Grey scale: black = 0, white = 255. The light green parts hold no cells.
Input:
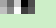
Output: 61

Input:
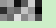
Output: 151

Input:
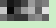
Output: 97

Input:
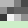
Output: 97

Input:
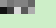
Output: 89

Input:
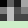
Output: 83

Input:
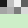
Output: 123
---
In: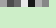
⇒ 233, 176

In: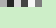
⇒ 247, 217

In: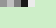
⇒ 235, 192

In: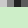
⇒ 202, 132

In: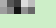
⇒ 220, 189

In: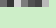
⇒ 212, 185

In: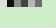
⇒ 221, 182

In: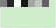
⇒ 252, 193

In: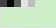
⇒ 228, 190
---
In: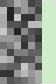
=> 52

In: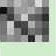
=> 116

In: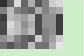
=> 144

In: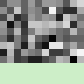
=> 31

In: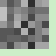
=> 87
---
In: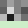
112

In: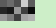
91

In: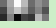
108

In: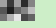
161

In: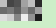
192

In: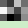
98

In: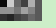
9

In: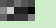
86
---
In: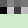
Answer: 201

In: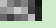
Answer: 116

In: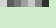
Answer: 199

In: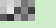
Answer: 162

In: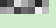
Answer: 91

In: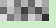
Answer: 207

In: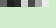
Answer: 73

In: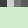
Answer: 206
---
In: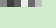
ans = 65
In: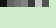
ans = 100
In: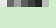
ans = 106
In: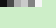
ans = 76
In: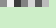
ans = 240
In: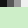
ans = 88
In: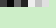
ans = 7
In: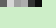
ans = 214
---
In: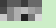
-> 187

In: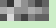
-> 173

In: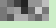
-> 105

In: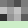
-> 163

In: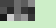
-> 108

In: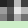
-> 89
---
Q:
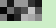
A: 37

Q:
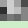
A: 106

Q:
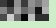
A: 104

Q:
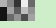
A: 147

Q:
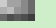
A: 90

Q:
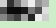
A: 63
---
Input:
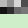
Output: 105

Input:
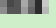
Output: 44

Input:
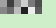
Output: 236

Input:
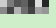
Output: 162

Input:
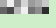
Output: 140

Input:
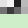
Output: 102

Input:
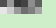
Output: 127
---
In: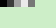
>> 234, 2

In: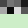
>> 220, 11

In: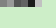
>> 193, 27

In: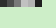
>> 193, 31

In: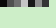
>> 197, 9

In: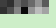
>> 187, 9

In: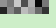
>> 201, 7

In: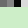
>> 218, 8
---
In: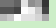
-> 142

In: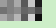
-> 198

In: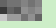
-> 115

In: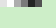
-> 36

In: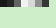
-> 215

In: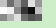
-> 224

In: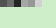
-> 151

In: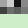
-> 64

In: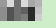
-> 167
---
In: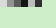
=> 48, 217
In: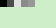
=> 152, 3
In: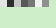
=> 144, 227
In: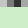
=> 166, 196
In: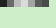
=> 74, 33
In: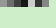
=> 134, 150
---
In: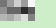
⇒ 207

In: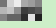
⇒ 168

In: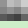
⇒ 189

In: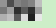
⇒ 119

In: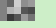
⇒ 207

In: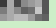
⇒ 154

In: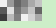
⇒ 127

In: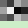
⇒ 59

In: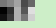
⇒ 163

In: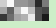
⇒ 135
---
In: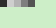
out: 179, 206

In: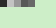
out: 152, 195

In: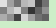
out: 128, 225

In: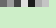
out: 223, 223

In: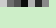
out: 11, 204

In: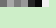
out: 152, 241
